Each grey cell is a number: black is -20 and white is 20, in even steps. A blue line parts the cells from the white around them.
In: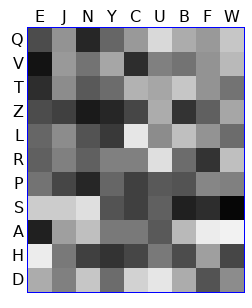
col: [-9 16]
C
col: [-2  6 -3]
W
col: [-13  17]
F
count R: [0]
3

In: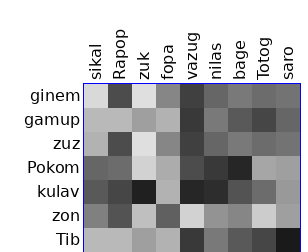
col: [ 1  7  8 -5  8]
fopa
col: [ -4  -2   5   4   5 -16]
saro

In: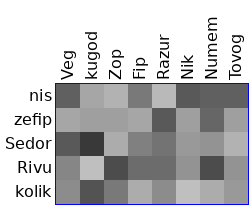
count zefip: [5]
4
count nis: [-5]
3
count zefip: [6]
2

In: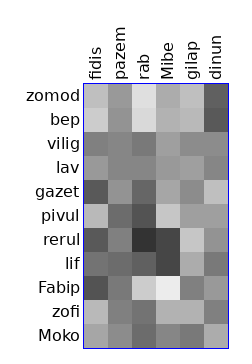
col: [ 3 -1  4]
dinun
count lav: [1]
3
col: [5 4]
Mibe
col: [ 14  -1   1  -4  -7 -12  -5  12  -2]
rab

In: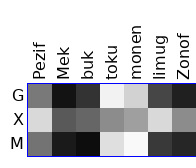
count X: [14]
2
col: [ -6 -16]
Mek
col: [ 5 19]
monen

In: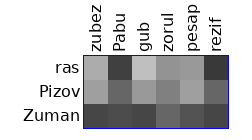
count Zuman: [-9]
3
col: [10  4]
gub
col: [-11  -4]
rezif
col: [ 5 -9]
zubez
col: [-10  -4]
Pabu
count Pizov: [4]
1

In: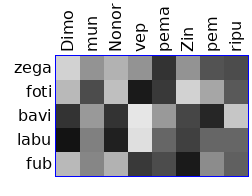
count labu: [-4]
3
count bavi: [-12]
2
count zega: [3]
3
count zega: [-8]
1

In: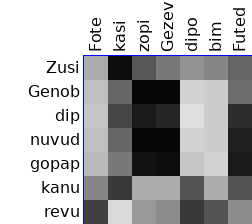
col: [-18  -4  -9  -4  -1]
kasi
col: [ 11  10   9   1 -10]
Fote
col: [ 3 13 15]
dipo
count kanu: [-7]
2
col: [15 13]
dipo

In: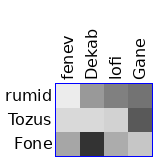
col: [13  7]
lofi
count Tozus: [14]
2
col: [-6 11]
Gane
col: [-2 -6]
Gane

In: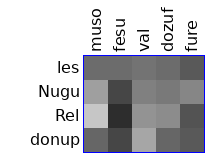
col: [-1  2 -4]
dozuf
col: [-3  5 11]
muso
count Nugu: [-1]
1
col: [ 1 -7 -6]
fure
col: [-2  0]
val
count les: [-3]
3

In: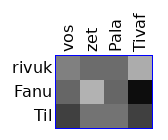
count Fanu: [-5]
0
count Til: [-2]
2
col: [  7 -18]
Tivaf
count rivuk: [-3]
2

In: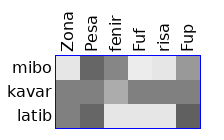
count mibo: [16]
2
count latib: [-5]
1
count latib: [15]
0
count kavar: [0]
5
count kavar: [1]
0
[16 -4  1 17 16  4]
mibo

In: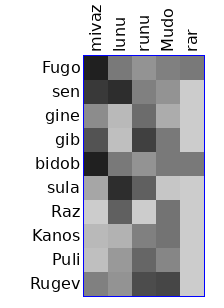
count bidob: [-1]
3
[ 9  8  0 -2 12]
Kanos
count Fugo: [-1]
2
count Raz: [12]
3

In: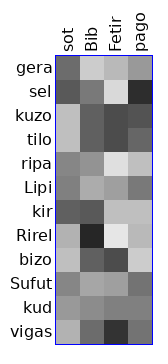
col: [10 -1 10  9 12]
pago
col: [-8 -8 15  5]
Fetir
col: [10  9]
pago
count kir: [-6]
1
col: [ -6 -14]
Bib
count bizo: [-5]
1

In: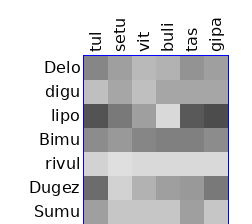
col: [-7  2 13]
tul
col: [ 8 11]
vit
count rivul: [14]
4
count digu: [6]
4
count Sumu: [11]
4
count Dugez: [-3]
1

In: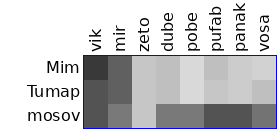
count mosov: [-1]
3
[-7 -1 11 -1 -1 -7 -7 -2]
mosov
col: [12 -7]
panak
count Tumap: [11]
2
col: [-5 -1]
mir

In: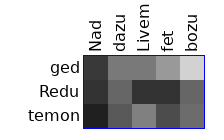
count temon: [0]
1
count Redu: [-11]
0
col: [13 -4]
bozu
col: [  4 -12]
fet

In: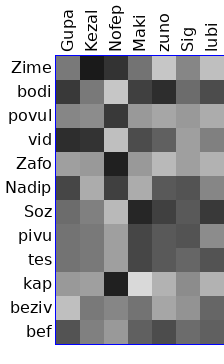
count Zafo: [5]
2
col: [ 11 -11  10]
Nofep
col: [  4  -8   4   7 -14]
Maki
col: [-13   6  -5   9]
zuno

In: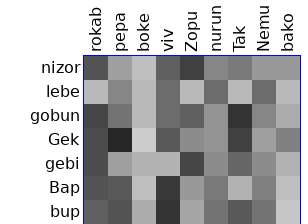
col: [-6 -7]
pepa
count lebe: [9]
5
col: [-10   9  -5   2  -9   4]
Zopu
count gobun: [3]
1
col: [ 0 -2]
Nemu

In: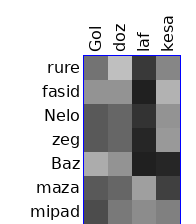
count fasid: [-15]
1
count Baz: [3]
1

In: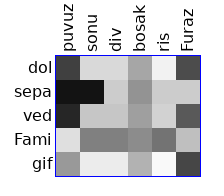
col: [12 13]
ris
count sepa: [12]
3
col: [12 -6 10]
Furaz
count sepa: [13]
0
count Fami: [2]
1

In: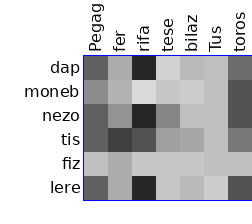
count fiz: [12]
0
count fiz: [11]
3

